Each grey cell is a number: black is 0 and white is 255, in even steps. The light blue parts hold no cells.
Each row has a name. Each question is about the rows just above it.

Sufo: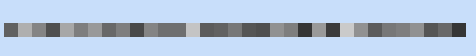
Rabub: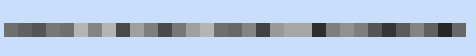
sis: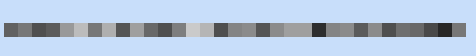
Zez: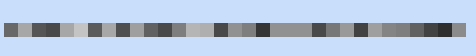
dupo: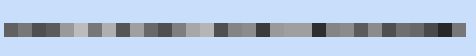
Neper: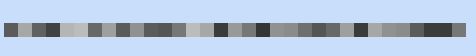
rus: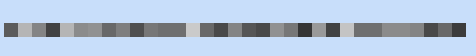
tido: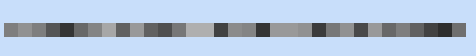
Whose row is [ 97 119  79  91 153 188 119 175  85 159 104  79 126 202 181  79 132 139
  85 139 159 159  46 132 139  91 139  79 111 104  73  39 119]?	sis
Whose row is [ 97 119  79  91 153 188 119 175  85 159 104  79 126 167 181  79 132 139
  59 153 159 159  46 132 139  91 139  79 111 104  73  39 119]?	dupo
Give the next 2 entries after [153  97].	[ 79 119]
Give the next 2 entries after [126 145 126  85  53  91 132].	[97 39]
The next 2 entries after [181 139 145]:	[104 126]

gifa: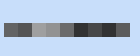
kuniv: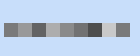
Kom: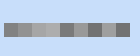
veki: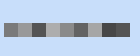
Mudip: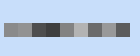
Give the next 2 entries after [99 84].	[159 146]
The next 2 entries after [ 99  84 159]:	[146 107]
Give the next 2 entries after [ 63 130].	[179 107]
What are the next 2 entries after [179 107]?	[153  92]
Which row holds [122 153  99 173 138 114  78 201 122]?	kuniv

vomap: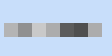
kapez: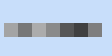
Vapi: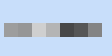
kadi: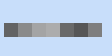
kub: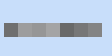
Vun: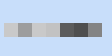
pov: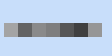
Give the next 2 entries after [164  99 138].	[126  86]
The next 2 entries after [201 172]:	[92 79]
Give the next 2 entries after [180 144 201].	[172  92]
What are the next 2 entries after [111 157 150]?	[164 105]
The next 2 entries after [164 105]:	[119 132]
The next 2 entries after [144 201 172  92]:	[ 79 172]
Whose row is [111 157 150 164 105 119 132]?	kub

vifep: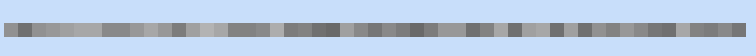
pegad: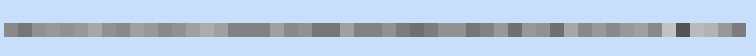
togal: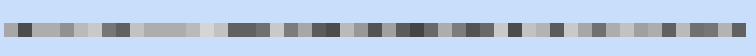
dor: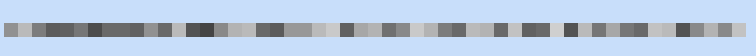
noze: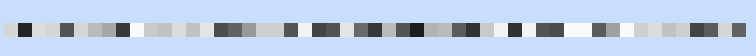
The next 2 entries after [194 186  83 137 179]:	[137 194]
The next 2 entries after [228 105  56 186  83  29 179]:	[186  91]

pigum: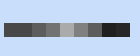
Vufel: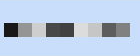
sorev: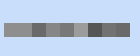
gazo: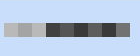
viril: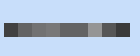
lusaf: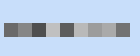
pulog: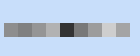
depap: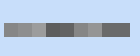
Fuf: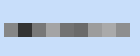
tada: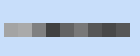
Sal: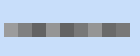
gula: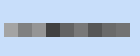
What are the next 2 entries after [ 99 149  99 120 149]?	[106 120]
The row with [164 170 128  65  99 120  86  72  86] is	tada
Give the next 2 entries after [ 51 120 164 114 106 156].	[170 142]
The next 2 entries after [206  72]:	[ 65 220]

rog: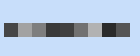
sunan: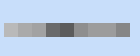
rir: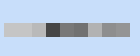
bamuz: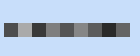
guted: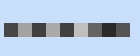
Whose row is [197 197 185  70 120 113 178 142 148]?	rir
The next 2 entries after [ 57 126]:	[ 84 134]
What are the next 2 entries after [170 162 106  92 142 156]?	[156 134]
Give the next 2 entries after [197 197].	[185  70]
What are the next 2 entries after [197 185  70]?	[120 113]

